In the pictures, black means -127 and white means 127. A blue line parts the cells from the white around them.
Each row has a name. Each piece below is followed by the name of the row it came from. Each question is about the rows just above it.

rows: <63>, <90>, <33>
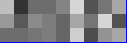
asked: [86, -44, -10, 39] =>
<63>
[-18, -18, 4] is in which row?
<63>
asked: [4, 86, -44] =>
<63>
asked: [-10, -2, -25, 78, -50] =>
<33>
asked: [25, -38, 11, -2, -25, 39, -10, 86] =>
<90>

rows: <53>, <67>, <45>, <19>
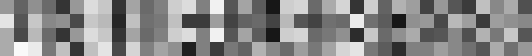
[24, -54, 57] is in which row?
<67>
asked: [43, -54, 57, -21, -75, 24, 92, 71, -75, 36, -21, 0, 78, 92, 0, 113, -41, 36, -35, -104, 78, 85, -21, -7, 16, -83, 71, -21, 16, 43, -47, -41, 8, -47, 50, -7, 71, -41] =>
<45>
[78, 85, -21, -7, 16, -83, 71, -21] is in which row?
<45>

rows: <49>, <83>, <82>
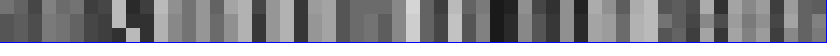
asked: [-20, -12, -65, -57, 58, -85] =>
<49>
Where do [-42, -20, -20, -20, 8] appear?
<49>
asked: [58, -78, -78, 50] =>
<83>

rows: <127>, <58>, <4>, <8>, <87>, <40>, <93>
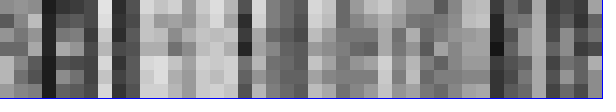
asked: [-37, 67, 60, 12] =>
<4>
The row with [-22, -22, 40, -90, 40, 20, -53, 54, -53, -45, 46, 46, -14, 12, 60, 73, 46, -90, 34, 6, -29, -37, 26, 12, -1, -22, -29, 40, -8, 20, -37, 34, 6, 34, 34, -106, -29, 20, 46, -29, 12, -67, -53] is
<8>

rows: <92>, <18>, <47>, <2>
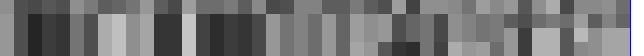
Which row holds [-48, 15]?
<92>
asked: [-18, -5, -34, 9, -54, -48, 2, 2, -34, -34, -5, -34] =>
<92>
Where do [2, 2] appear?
<92>
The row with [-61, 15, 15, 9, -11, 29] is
<92>

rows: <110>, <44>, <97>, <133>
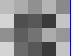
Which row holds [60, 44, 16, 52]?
<110>
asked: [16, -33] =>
<97>
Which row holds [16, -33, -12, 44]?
<97>
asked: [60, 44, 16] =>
<110>

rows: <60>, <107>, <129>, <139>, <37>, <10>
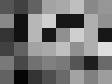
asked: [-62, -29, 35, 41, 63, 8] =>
<60>
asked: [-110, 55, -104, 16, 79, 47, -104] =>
<129>
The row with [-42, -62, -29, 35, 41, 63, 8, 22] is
<60>

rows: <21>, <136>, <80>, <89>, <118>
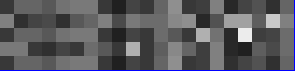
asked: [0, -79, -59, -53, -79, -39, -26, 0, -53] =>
<136>
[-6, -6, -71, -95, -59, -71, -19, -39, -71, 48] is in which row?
<80>
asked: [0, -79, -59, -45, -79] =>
<118>
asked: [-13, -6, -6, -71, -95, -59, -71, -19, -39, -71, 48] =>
<80>
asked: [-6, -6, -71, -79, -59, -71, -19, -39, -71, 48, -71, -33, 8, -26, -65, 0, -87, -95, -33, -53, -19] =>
<89>
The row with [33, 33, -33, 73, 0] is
<136>
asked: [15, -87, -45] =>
<136>

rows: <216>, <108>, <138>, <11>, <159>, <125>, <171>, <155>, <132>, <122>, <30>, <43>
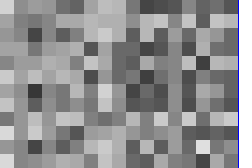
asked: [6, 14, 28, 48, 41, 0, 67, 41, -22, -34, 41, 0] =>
<43>
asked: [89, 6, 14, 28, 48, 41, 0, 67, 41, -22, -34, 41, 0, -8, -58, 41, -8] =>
<43>
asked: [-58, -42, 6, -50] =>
<11>
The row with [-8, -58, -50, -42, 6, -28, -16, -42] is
<216>
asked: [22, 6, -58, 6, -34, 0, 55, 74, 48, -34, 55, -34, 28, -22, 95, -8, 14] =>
<30>
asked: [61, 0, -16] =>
<132>

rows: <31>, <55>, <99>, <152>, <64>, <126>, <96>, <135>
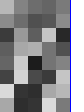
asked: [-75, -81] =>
<96>
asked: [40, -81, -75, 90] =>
<135>
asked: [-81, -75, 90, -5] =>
<135>
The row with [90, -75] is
<96>
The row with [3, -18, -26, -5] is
<31>

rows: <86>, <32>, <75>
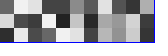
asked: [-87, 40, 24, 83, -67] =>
<32>
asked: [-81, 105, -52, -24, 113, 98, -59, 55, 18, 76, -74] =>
<75>
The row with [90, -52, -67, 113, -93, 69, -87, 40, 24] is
<32>
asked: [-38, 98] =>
<86>

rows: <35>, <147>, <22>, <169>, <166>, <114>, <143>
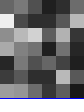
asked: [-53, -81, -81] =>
<147>
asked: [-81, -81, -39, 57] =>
<147>

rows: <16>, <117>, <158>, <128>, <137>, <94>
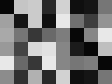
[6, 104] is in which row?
<158>
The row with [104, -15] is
<117>
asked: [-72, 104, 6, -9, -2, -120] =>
<137>
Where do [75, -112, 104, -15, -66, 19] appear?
<117>
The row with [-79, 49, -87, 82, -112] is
<94>
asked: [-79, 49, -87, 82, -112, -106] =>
<94>
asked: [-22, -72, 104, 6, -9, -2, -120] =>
<137>

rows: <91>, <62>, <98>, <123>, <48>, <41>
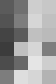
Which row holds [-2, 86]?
<62>
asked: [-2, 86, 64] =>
<62>
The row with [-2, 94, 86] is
<41>
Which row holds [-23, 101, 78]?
<48>
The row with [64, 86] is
<123>

